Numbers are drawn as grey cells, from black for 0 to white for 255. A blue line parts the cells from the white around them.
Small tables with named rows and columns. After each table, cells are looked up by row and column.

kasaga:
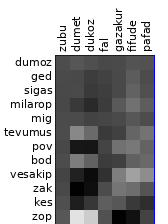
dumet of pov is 23
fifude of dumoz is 83
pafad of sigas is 80
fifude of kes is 57
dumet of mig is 75
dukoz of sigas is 58
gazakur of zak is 117
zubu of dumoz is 77
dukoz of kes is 55
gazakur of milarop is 89
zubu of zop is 87
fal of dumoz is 73
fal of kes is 94
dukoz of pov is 22
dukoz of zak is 14
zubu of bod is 76
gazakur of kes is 87
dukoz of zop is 204
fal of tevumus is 58

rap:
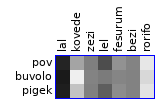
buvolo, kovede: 239
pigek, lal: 30
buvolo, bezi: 130
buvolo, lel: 123
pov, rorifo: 231
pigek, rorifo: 227
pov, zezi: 127
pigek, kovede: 195
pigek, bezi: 130
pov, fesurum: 146

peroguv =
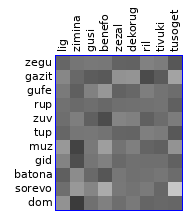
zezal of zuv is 132
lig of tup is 102
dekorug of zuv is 128
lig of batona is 95
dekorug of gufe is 103
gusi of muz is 121
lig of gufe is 122
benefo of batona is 86
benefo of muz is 158
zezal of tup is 101
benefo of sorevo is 171
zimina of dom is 59
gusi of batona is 105

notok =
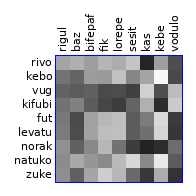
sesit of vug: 64
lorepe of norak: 114
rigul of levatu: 123
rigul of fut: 120
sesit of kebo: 134
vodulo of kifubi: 202
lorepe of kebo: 193
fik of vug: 74
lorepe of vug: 76
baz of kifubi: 129
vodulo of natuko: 91

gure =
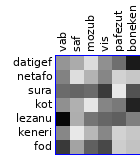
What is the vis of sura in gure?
59
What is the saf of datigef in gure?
171
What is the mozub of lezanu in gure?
117
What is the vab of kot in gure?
144
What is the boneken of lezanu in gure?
128
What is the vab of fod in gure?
57
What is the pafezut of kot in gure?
121
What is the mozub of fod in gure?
96
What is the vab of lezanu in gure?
7
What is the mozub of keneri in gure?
184
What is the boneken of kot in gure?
34
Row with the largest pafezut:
sura

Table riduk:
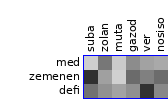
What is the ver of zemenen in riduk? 128
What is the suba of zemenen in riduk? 48
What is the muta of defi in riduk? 163
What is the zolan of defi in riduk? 145
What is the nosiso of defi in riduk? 136
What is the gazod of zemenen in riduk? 107
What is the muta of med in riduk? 202

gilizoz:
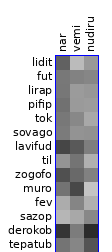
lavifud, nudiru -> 126
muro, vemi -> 72
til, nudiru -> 176
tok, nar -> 120
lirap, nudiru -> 151
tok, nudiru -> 168
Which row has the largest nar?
sazop

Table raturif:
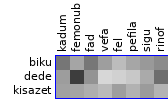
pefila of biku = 166
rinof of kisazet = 179
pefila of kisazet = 178
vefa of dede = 215
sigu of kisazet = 155
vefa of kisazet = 186
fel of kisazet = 158
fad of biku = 119
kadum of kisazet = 161
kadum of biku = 118
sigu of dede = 170
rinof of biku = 139
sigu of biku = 153
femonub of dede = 61
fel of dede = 209
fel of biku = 188

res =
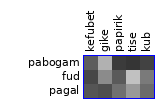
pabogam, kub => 66
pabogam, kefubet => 93
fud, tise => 193
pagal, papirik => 112
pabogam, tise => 53
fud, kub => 122
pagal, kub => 107
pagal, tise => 153
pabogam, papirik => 59

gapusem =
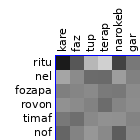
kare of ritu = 27
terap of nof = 137
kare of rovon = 145
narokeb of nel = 157
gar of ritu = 120
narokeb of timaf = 144
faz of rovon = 139
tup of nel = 107
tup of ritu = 183
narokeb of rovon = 133
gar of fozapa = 139
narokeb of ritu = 66
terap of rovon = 108
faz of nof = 131
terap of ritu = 208
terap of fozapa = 122
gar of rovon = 141
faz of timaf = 110
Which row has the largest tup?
ritu

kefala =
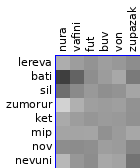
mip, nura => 164
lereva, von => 152
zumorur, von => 159
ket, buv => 155
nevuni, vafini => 151
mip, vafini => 164
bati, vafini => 99
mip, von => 155
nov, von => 155
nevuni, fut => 141
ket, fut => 150
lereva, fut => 147
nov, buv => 158
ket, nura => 170
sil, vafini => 138
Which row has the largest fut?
mip

